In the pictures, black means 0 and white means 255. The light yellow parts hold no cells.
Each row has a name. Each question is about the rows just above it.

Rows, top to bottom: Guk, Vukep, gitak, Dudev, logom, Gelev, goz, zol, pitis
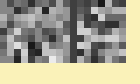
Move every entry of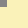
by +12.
[146]
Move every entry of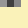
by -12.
[138  51 122]

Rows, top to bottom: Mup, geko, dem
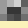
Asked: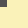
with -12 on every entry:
[70]
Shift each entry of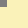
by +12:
[138]
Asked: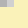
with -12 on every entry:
[167 196]
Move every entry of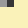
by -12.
[142  42]
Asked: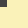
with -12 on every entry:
[56]

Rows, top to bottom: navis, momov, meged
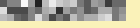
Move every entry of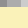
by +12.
[156 184 184 216]
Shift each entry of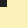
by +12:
[46]

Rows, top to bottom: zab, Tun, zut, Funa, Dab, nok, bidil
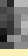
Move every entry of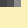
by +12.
[ 80  93 151]
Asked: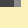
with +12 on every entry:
[ 80  80 151]
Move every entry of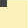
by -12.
[56]
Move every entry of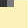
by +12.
[ 64 135]

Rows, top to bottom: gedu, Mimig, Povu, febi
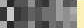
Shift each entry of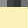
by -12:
[131  57  41 100]
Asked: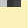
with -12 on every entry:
[187  41  57]
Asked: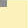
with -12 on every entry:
[131]
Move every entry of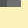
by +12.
[ 96 124 124]
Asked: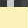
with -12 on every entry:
[ 41 187  41  57]

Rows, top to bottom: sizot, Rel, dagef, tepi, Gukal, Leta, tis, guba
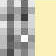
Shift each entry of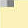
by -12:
[188 118]
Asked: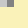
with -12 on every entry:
[188 118]
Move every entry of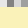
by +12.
[243 142 227 171]
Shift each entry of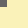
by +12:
[113]
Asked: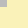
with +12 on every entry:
[200]
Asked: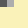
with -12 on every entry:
[ 76 161]
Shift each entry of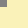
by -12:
[118]

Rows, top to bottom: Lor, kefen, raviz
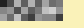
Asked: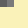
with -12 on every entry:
[ 83 110]
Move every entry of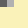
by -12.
[ 83 165]
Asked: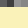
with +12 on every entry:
[107  75 161 146]

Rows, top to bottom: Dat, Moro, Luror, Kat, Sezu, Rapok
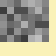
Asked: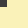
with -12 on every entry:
[49]
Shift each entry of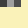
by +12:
[ 73 171  89]
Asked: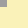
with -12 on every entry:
[147]

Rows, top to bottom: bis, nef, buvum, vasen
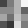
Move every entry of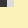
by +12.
[ 66 232]
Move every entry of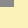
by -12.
[126 126]

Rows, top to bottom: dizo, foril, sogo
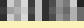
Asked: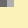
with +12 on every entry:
[118 188]
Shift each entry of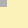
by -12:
[164]
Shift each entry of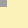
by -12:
[148]
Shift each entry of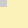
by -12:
[192]
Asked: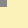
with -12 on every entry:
[124]
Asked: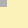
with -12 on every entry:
[164]
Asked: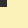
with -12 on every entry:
[36]

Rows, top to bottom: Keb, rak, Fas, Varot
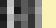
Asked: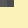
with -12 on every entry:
[77 64]
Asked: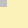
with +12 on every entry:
[204]
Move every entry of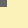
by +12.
[114]
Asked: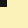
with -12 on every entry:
[11]
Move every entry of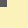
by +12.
[101]

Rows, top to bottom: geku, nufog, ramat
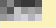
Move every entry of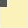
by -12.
[73]
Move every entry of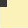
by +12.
[68]

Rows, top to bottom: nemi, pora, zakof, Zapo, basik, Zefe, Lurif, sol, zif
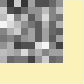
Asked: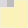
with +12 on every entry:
[230 201]
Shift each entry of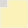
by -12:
[206]
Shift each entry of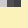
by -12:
[192  68  54]

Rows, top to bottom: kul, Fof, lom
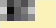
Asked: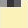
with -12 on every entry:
[142  41  81]
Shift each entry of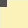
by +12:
[92]
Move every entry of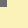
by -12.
[97]

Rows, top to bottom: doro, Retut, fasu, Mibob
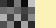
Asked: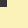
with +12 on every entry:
[67]
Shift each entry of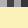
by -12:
[166  55 153  43]
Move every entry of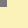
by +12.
[134]
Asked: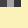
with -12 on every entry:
[ 55 153  43]
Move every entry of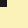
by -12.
[15]

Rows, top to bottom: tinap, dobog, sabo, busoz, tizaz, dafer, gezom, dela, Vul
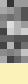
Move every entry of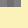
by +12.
[139 123 139]
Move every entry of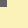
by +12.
[111]

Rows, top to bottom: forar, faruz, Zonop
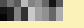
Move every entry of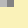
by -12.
[173 119]
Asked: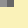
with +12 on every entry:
[157 115]
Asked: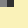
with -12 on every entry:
[119  37]
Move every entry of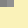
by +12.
[143 157]
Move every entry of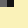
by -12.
[91  8]
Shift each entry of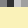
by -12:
[119  37 189 148]

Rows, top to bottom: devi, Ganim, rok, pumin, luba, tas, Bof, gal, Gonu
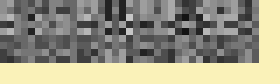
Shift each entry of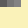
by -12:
[ 79 106 119]
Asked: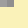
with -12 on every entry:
[146 131]
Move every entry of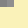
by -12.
[119 131]

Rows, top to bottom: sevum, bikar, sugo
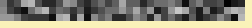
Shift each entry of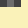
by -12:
[54 97 54]
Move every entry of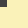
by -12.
[54]
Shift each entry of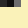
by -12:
[28  3 97]
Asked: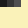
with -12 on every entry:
[15 42 68]

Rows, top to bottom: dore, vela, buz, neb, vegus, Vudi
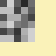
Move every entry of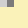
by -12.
[196 111]
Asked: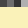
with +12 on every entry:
[ 81 122  65 188]
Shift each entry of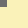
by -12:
[98]
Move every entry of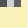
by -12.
[ 71 196  83]

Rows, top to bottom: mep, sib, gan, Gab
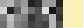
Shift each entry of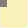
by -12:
[114]
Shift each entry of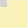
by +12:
[222]
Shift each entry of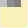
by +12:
[206 152 138]
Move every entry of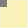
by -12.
[114]

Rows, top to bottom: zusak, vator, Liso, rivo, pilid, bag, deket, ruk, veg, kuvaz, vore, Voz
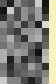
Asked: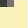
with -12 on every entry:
[ 47 104]
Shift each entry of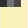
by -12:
[ 34 104  61]
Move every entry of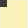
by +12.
[71]
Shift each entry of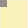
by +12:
[157]

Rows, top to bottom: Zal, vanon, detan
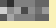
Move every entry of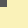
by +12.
[99]
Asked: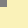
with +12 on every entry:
[140]
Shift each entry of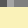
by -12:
[ 75 153 116 116]

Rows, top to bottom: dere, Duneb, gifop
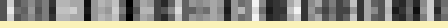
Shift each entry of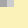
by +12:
[179 217]
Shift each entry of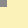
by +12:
[150]
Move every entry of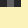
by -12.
[28 85 28]
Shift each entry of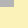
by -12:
[169 169]
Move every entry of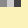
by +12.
[150 217  80]
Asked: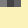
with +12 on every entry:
[137  80 109]

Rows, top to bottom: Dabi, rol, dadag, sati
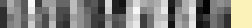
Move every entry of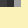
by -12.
[ 50  35 146]
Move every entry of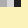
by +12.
[185 228  45]
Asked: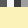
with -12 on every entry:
[ 77 235  50 146]
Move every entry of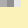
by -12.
[161 132 219]
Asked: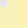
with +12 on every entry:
[243]
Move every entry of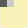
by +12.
[101 216]

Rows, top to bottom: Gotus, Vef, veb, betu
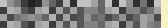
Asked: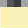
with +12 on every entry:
[174  98  72 174]
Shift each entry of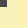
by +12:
[85]
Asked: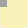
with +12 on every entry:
[174]
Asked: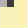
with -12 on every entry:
[166  48]
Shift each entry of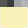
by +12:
[ 98  72 174 190]
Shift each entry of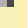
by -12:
[166  61]
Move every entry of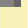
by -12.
[119 119  89]

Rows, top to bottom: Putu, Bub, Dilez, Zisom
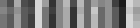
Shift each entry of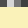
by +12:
[ 89 226 129  75]
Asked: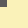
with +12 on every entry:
[103]
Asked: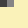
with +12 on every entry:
[ 75 145]

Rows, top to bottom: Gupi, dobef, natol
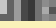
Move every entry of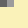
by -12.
[ 87 144]
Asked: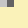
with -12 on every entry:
[186  87]
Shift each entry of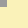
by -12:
[144]
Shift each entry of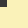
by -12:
[44]

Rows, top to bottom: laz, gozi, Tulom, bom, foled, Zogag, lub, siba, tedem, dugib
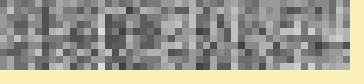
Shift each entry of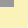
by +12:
[165 165]
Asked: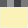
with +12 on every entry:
[105 165  78 134]
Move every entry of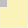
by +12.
[203]
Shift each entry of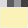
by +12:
[232 105 165  78]
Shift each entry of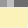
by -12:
[141 179  97  97]
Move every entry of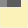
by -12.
[126  81  81]
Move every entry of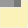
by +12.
[165 165 134]

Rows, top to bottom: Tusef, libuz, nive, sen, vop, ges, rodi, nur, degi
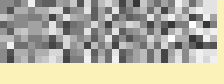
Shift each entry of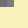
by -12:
[ 99 113]
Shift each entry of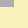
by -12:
[162 162]
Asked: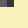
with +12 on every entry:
[107  66]
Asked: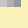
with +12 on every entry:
[211 186 162]

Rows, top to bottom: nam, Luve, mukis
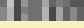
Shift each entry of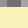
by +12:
[160 124 124 176]
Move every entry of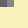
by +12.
[111 148]
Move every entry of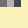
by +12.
[124 192  85]

